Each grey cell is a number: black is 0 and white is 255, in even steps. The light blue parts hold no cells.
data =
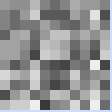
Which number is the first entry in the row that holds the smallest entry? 183
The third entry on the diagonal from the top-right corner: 131
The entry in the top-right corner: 131
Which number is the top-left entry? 153
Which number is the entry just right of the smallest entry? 131
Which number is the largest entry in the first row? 183
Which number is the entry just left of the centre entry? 205
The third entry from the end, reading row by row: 119
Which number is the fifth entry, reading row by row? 131
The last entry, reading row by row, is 107
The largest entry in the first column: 215
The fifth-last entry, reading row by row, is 143
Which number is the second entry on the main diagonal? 107
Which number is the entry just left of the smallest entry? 238
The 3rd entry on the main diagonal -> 119
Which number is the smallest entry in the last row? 57
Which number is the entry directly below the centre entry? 78
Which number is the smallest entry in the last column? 69

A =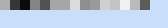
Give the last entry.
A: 91
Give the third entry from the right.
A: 240
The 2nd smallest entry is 54
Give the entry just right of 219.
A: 143

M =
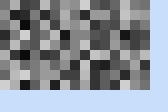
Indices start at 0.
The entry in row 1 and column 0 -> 143
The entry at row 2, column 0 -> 114
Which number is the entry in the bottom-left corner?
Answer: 207
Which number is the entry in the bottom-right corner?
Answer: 114
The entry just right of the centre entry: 195
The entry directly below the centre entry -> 132
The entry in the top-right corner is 114
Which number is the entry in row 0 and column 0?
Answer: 114
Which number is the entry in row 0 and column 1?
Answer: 175
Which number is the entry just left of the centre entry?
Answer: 74
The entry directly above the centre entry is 132
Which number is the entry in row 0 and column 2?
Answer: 64
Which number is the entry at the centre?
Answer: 132
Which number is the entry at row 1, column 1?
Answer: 31
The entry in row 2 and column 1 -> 163

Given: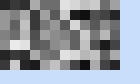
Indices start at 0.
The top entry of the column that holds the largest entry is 57
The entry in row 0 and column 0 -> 37
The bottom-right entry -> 37
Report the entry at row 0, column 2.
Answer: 47
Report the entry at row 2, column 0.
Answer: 151
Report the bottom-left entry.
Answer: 57
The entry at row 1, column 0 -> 151
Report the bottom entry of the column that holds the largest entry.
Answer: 203
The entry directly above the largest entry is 109
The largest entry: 234
